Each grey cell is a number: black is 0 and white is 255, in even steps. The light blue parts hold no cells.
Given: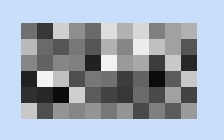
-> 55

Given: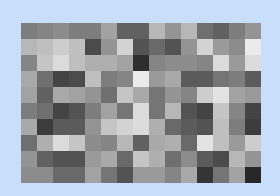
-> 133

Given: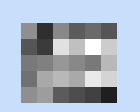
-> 47

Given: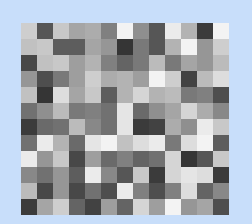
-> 86

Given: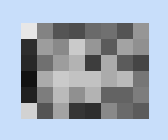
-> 131

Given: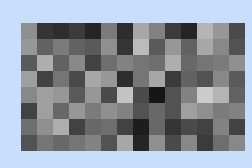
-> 53
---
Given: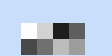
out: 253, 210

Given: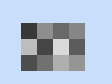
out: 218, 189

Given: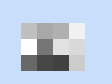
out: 254, 241

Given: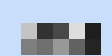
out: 221, 196

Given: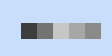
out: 198, 167

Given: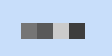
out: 203, 117

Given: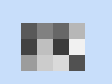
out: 241, 218

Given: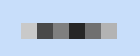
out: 201, 179

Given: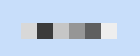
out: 238, 216
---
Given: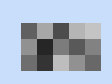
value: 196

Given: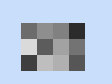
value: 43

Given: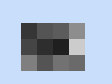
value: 141

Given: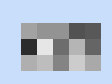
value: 88

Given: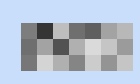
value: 184

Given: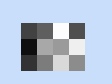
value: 79
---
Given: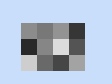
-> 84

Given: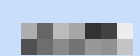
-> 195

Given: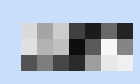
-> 133

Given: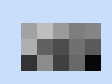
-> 90

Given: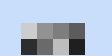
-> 31

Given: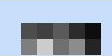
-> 36

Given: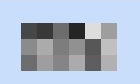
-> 192

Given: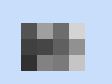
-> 145

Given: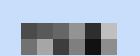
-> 141
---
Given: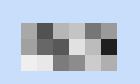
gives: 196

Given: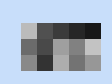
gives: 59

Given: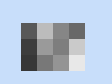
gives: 188

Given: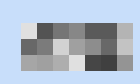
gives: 90

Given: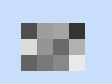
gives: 157

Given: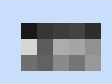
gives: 61

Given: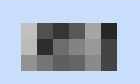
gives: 88

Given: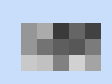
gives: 58

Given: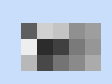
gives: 196

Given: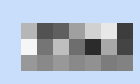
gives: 209
